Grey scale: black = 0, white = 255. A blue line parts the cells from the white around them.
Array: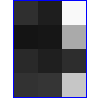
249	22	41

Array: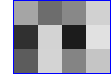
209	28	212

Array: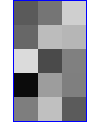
207	188	219

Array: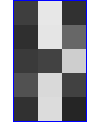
49	229	58

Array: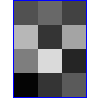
66	52	126

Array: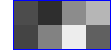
182	237
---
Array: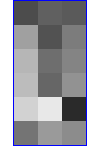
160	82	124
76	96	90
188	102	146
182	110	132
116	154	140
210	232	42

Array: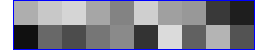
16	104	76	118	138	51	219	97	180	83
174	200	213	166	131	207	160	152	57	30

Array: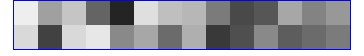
217	65	217	231	137	167	107	175	57	79	137	93	107	123
238	160	197	100	36	223	191	183	123	73	86	167	131	152

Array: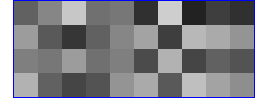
156	89	54	97	134	163	62	184	170	148
178	97	69	83	148	170	89	191	163	142
127	119	156	112	127	75	178	69	97	83
97	134	199	112	119	48	206	34	62	48

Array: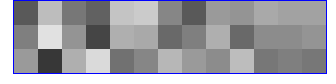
154	55	175	218	113	134	183	154	140	189	119	127	119
89	189	119	97	196	203	134	89	154	148	169	162	162
127	225	148	69	175	169	105	127	175	105	140	140	148

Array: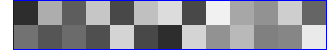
114	85	107	79	212	72	45	212	146	185	128	134	234
45	173	93	198	72	192	220	72	241	167	146	206	101
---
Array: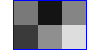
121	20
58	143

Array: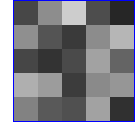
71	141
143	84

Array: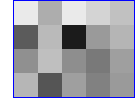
234	173
91	186

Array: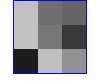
193	112
193	120

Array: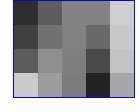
46	93
65	114

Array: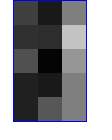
64	25
48	45

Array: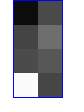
12	74
68	110
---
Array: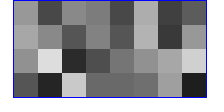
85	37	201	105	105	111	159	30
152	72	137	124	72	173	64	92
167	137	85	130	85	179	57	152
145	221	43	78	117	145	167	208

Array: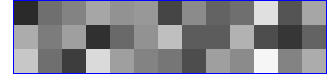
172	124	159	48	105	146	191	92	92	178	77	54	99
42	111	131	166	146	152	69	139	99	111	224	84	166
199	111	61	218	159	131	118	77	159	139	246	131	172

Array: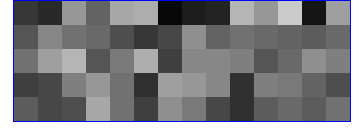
113	159	181	85	121	173	63	135	135	127	85	105	143	127
55	41	151	99	167	173	8	29	35	181	151	202	21	159
63	71	127	151	113	48	159	151	135	48	127	121	99	78
85	135	113	105	78	55	71	143	99	113	105	99	92	105
92	71	78	167	113	63	143	121	71	48	92	105	92	113

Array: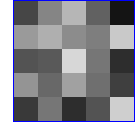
83	89	215	118	45
70	133	182	97	20
148	104	161	111	63
154	175	140	126	201
57	118	45	83	207

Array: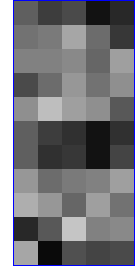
40	88	197	129	137
114	122	166	108	55
143	190	159	143	88
74	108	151	114	143
129	129	137	102	159
151	108	122	129	159
174	151	102	159	114
166	10	80	68	74
95	61	74	18	40
95	48	55	18	68
95	61	48	18	48

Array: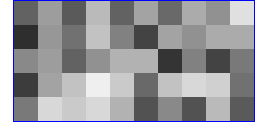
121	216	202	216	178	82	137	82	186	90
60	163	194	239	202	105	194	216	208	113
46	151	113	194	129	67	163	145	171	171
137	157	98	145	178	178	52	129	67	121
98	157	90	186	98	163	105	171	145	224

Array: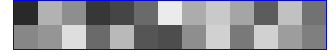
135	149	222	106	185	85	77	142	209	121	209	157	127
41	178	142	55	69	106	235	172	201	165	92	193	114
